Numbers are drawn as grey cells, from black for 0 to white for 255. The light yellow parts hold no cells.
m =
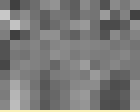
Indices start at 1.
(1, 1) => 115
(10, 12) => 82
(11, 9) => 149
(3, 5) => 90
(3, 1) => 137
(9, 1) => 128
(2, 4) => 113
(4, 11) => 83
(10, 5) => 95
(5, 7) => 138
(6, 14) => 122
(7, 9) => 156
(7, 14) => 120
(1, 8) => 94
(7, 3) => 135
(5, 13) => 124
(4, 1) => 126
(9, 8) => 135
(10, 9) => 153
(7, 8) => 137
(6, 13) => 134
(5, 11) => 128
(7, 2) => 126
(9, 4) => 115
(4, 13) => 114
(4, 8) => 97
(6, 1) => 83
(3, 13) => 92
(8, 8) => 129
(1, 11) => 82
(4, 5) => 144
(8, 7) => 125
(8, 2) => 139
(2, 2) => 123
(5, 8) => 132
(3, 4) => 122
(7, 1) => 71
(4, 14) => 131

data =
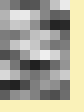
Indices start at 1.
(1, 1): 148
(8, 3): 136
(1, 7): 234
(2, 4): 191
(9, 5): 155
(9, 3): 74
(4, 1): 124
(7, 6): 107
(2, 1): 180
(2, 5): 134
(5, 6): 118
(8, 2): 181
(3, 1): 167
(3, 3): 194
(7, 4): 32
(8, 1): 216
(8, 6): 177
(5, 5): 152

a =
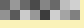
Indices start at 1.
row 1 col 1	100
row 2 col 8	128
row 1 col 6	105
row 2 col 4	152
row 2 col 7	164

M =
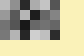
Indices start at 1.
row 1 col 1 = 188
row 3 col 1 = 115
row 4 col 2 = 180
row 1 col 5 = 196
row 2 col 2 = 89
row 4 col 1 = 120

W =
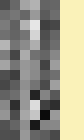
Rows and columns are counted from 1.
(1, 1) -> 76
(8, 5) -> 95
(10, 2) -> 110
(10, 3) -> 151
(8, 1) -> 79
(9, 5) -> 75
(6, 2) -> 70
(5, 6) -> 109
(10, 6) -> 88
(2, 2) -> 118
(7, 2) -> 117
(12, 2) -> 76
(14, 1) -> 79
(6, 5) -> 101
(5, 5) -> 85
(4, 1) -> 112
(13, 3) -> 143
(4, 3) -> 116
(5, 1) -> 181
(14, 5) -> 93
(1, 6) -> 102
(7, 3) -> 151
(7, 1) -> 164
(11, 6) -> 46
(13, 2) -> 101

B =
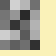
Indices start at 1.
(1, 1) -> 92
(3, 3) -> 107
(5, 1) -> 126
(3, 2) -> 52
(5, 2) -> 95

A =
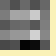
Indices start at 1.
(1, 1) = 105
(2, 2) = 165
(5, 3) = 4
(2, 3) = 163
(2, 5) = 121
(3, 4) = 87
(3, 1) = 86
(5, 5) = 85
